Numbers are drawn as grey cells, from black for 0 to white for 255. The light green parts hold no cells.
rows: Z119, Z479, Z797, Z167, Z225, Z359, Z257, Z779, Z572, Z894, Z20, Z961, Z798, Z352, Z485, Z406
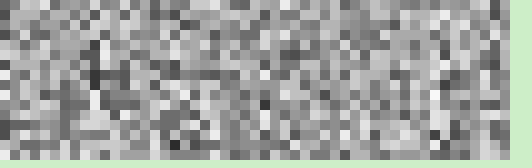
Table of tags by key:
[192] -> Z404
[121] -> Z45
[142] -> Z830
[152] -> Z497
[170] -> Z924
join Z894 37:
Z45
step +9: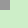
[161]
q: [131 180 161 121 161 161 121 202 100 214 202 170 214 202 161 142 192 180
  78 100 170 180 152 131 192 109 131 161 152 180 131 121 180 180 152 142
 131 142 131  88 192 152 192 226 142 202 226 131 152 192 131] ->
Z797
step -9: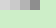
[205 193 171 133]
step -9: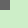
[91]
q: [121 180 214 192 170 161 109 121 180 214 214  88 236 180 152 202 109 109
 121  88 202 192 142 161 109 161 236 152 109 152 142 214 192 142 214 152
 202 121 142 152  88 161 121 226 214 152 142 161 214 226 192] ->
Z961

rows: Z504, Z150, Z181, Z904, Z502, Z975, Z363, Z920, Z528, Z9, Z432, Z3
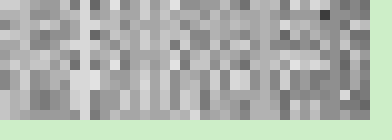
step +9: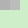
[187 197]
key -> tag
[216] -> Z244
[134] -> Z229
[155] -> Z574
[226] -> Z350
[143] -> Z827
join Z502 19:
Z827
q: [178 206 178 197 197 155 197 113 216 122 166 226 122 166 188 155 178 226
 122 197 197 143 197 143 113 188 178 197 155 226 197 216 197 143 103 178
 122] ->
Z363
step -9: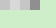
[188 207 188 134]
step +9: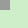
[164]
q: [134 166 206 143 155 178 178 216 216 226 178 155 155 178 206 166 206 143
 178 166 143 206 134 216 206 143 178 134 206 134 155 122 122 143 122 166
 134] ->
Z920
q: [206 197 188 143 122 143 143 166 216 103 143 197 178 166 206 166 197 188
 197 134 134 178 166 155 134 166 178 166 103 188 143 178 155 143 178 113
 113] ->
Z904

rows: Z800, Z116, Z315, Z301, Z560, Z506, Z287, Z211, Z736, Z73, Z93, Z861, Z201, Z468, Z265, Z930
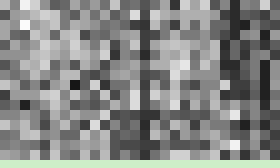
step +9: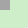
[174]
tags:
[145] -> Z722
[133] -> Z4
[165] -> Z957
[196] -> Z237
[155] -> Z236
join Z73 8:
Z4
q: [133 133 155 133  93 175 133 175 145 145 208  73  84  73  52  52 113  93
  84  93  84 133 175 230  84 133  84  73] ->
Z861
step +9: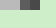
[195 195 102  82]
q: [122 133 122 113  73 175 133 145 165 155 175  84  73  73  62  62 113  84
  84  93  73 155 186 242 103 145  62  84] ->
Z265
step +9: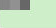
[142 154 112]
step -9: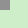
[136]

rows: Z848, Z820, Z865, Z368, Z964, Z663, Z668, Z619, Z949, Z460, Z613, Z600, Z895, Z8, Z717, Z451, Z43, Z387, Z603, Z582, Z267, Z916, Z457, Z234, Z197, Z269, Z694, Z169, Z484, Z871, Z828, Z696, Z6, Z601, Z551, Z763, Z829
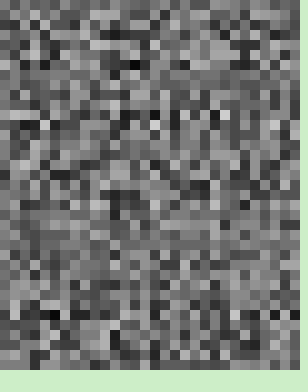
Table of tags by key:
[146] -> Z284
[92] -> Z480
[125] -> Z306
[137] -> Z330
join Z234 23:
Z330
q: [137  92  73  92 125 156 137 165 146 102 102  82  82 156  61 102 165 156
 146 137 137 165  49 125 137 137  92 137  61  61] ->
Z457
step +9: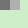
[123 185]
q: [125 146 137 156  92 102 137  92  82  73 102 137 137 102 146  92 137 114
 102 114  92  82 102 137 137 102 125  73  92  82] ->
Z871
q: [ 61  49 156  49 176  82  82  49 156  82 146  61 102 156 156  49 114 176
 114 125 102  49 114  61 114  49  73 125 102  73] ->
Z865

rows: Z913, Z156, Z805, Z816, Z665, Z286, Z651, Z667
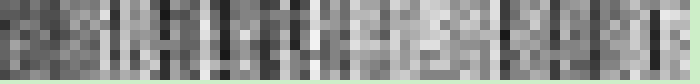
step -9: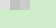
[214 184 194]
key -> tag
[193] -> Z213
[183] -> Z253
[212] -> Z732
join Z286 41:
Z253
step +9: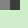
[140  69]
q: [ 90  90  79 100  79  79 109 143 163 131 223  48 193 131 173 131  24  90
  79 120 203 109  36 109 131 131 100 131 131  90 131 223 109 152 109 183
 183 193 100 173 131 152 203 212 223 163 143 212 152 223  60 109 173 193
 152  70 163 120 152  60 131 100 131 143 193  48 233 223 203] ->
Z156

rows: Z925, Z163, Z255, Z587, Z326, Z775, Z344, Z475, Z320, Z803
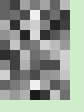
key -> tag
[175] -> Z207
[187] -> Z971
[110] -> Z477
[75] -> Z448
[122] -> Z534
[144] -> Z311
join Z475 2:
Z477
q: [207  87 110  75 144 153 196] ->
Z475
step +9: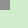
[153]
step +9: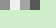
[153 248 172  96]

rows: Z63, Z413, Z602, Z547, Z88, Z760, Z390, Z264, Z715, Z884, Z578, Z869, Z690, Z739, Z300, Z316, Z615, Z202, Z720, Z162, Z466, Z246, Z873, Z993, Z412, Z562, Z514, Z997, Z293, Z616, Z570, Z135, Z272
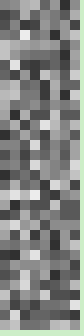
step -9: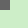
[91]
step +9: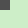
[88]
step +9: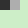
[ 57 183]
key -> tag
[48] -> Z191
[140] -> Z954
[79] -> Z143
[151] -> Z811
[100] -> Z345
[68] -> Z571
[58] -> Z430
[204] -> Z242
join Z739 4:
Z571
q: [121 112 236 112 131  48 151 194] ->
Z547
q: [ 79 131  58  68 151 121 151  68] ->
Z602
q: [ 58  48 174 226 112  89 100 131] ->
Z562

